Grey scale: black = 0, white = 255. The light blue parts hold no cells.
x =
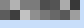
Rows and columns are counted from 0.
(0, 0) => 133
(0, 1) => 178
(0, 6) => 171
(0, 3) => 123
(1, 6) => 89
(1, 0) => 92

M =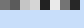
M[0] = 115
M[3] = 214
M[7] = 39

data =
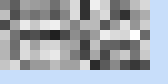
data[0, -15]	131
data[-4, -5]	236
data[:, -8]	[217, 220, 132, 141, 163, 122, 161]
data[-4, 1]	115
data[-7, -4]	102
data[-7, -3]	130
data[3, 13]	254
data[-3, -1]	212
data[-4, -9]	73
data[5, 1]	115
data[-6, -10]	86
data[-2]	[181, 115, 218, 191, 221, 232, 178, 122, 71, 167, 71, 173, 201, 117, 201]
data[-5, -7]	187
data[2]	[74, 166, 233, 200, 230, 239, 183, 132, 187, 186, 85, 155, 224, 149, 206]
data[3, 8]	105
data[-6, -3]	49
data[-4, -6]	156
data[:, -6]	[239, 185, 186, 156, 193, 167, 43]
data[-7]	[131, 94, 165, 156, 150, 112, 159, 217, 49, 239, 208, 102, 130, 189, 216]
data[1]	[191, 79, 134, 114, 133, 86, 132, 220, 49, 185, 218, 89, 49, 143, 173]
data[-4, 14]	105
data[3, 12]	214

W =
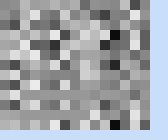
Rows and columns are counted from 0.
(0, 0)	138
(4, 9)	182
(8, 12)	183
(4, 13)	227
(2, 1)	80
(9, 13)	112
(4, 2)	229
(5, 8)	165
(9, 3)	151
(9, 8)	152
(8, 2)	186
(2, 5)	91
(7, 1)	218
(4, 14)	95
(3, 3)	194
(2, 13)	143
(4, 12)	112
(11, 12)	112
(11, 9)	223
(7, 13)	176
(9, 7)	151
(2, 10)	142
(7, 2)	122
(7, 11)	144
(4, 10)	45
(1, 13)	229
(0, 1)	143
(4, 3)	93
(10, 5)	113
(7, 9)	193
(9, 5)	151
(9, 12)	146
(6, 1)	76
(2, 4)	119
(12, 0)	179
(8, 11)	124
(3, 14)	94

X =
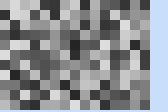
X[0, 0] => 189
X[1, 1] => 214
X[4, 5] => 151
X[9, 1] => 76
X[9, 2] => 213
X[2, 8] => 57
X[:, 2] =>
[184, 208, 191, 82, 209, 91, 205, 101, 70, 213, 67]
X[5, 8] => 124
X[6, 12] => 136
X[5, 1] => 112
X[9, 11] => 82
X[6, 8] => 129
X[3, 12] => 205
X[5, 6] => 188
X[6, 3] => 92
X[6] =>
[71, 113, 205, 92, 80, 95, 133, 147, 129, 91, 212, 78, 136, 212, 63]
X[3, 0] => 89
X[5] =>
[220, 112, 91, 84, 88, 127, 188, 45, 124, 181, 164, 65, 85, 199, 61]
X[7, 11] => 119
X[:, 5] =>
[55, 50, 184, 148, 151, 127, 95, 140, 135, 216, 171]
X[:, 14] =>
[59, 141, 175, 139, 129, 61, 63, 159, 126, 125, 88]
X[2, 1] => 61
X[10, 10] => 50
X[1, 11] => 204
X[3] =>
[89, 49, 82, 89, 97, 148, 96, 75, 168, 122, 77, 94, 205, 186, 139]
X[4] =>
[126, 218, 209, 60, 193, 151, 110, 36, 90, 84, 221, 129, 197, 43, 129]
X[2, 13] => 136
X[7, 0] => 219
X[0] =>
[189, 217, 184, 199, 59, 55, 170, 203, 48, 179, 100, 87, 53, 143, 59]
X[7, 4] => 82
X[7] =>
[219, 38, 101, 189, 82, 140, 191, 104, 187, 162, 177, 119, 198, 181, 159]
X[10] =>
[187, 142, 67, 47, 169, 171, 149, 221, 127, 187, 50, 104, 106, 148, 88]
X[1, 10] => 71
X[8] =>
[119, 118, 70, 51, 160, 135, 43, 142, 195, 191, 53, 131, 199, 118, 126]

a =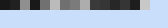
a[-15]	24
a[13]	30
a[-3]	53
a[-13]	143
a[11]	39

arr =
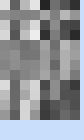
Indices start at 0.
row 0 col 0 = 222
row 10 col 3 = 173
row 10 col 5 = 85
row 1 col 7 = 149
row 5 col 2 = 117
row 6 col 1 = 142
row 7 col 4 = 165
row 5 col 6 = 175
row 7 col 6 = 171
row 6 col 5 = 104
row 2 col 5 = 140
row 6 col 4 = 157
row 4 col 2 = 113
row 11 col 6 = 105
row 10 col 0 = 172
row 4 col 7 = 153
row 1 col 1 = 131
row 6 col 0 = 132
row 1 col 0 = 143
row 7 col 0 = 143
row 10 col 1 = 107
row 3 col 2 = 191
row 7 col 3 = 140
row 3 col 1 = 86
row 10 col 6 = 95
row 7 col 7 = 122
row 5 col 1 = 144
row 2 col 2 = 165
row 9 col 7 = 80
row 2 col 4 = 78

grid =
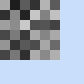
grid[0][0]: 169
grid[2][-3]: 79
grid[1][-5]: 137
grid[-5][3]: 198
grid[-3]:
[72, 123, 57, 169, 133, 169]
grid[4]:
[149, 53, 89, 76, 167, 106]
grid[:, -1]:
[91, 193, 66, 169, 106, 175]
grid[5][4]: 137
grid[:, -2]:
[180, 130, 84, 133, 167, 137]
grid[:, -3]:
[50, 198, 79, 169, 76, 172]
